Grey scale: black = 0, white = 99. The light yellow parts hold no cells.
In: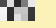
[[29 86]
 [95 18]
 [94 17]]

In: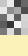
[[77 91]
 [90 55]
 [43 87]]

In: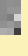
[[54 56]
 [54 58]
 [53 49]]

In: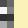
[[30 41]
 [96 51]
 [19 21]]

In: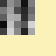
[[22 56]
 [47 62]
 [37 68]]

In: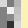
[[84 48]
 [50 93]
 [50 54]]
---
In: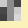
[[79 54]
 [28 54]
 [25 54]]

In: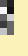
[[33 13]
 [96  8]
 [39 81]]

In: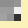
[[55 55]
 [61 60]
 [63 57]]

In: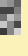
[[63 56]
 [26 26]
 [44 74]]

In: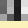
[[40 67]
 [38 72]
 [63 35]]

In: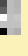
[[29 73]
 [38 73]
 [97 75]]

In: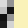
[[85 57]
 [75  8]
 [ 7 58]]

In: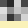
[[32 16]
 [86 55]
 [77 21]]

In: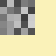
[[29 73]
 [64 47]
 [46 68]]
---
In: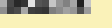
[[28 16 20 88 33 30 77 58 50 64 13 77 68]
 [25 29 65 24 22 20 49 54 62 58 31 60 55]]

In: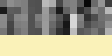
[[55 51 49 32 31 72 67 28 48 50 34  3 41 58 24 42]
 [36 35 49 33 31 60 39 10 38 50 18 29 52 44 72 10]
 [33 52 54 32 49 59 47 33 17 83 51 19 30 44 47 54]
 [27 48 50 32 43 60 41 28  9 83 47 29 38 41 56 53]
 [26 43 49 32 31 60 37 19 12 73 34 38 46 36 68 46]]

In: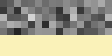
[[36 55 40 42 52 42 48 47 54 49 43 60 57 66 51 31]
 [43 19 63 51 41 48 40 20 55 67 22 44 57 44 52 22]
 [34 35 40 82 59 45 50 26 22 74 47 49 34 30 70 70]
 [67 63 54 25 59 17 66 49 31 46 59 29 44 50 28 53]
 [31 14 35 48 58 57 57 21 54 58 28 34 34 45 61 45]]

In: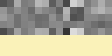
[[38 66 48 51 71 67 36 50 28 81 73 48 56 67 55 32]
 [47 55 50 42 58 52 49 38 70 37 33 54 65 70 62 58]
 [54 44 51 47 42 43 56 46 66 31 34 52 52 48 51 61]
 [53 44 50 52 43 45 53 54 46 48 52 49 43 39 44 51]
 [40 62 48 54 67 66 37 56 20 85 79 46 49 58 49 29]]

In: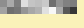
[[66 49 86 76 74 78 43 57 50 48 55]
 [43 46 58 65 69 87 96 66 34 21 63]]

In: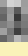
[[82 79 61 62]
 [58 35 62 44]
 [61 22 49 39]
 [55 39 47 49]
 [46 24 42 62]
 [51 71 60 39]]

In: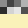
[[26 43 69 54]
 [82 89 31 17]]

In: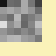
[[42 40 66 46 25  8]
 [65 59 66 58 42 60]
 [43 71 42 48 56 52]
 [55 66 40 52 75 86]
 [50 46 53 47 63 58]
 [70 71 61 58 47 63]]
